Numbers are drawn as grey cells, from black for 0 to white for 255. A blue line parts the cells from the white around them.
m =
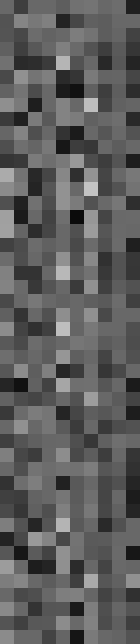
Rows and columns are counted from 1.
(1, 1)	104
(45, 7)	130
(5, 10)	36
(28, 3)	97
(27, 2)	140
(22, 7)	95
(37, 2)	54
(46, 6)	21
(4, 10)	54
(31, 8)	57
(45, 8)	76
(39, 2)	73
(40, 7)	88
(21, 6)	58
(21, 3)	56
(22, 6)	104
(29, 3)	69
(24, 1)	140
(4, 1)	96
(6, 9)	101
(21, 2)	106
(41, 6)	43
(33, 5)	141
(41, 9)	105
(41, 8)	68
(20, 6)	100
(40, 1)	87
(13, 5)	135
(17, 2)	101
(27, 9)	73
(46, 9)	100
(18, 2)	76
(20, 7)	114
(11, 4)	120
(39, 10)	104
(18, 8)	80
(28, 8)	86
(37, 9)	97

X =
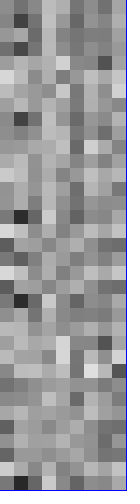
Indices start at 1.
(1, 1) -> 141
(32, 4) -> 161
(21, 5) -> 157
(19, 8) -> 129
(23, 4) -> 176
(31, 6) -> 173
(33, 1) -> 101
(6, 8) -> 168
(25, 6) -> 135
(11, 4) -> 172
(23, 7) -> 129
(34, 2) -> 171
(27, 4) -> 171
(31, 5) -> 157
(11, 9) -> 132
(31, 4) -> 137
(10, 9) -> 158
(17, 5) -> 130
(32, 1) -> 145
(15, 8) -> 140
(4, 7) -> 142
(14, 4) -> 185
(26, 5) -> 214
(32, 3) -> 160
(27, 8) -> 184
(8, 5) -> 160
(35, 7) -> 141
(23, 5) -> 137
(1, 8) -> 113
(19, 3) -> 128
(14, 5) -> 159
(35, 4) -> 202
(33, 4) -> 143
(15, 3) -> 126
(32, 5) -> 179
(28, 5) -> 161
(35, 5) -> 137
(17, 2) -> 191
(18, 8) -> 114
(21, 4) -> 134

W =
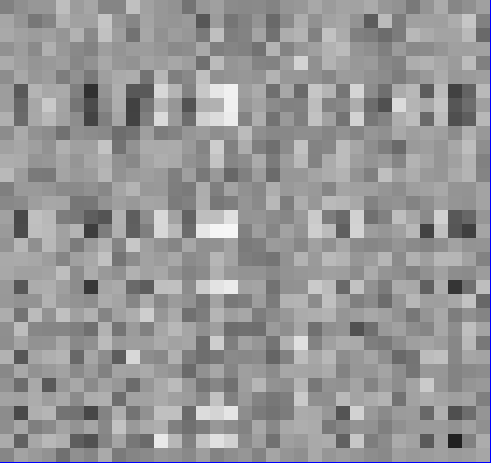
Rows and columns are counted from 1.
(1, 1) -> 129
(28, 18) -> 158
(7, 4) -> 167
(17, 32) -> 192
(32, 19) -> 159
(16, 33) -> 88
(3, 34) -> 185
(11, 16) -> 205
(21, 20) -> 114
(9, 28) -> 131
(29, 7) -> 173
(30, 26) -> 210
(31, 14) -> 112
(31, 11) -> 170
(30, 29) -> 155
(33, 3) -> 154
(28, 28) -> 156
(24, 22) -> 167
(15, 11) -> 165
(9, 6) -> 141
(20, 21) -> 147
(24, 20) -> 155
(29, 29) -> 114
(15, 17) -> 126
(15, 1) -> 136
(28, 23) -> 119
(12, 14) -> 146
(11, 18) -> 173
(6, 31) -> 154
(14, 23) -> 153
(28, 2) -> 108
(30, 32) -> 176
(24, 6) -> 127
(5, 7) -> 146
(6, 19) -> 147
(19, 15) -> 145
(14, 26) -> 160
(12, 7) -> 166
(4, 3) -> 138
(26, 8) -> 141

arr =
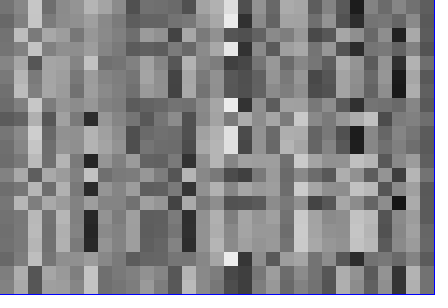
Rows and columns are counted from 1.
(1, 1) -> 116
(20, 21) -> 108
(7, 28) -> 142
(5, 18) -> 71
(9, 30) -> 129
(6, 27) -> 105
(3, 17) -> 85
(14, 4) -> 109
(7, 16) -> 144
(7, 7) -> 158
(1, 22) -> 166
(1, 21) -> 171
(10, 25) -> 80
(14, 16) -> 178
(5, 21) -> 106
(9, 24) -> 122
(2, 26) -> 45
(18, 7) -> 40
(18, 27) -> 184
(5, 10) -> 129
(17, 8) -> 138
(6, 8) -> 132
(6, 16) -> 145
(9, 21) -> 123
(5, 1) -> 133
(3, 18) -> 80
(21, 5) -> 157
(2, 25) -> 82
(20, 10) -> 128
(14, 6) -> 121
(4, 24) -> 151
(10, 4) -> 104
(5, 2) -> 167
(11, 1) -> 111
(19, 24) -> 141
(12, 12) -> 97
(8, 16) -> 166
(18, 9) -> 131
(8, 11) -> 99

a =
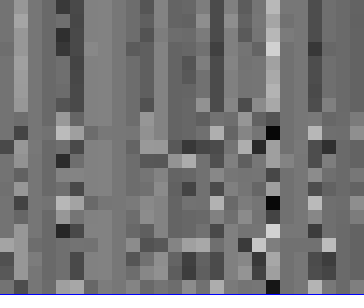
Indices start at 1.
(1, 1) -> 115
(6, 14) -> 88
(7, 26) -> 99
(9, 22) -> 119
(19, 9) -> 119
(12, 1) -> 115
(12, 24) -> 126
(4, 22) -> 119
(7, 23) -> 74
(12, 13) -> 147
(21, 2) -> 77
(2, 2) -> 165
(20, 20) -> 159
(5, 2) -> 160
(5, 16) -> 75
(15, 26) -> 142
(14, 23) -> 77
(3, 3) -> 118
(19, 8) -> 130
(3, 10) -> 109
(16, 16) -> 129
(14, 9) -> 119
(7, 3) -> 118
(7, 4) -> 105
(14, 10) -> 109
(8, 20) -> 168
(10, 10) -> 118
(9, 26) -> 123
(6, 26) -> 99
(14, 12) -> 139
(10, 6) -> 159
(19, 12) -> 142
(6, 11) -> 95
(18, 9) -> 119
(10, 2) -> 68
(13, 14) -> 103
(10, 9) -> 119
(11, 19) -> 41
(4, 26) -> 99

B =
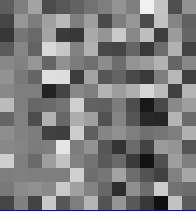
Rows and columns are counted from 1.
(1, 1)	94
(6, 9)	100
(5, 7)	111
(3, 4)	164
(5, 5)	145
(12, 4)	158
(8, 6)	207
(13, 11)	83
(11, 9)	51
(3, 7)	169
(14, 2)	139
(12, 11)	19
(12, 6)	129
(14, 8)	103
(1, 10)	126
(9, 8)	81
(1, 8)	126
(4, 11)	57
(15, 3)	67
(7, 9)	156
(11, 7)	146
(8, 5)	116
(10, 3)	125
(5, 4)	101
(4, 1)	91
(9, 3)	77
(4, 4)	217
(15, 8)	83
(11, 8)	86
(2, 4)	160
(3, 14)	101
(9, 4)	178
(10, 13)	126
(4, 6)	130
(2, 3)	125
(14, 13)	114
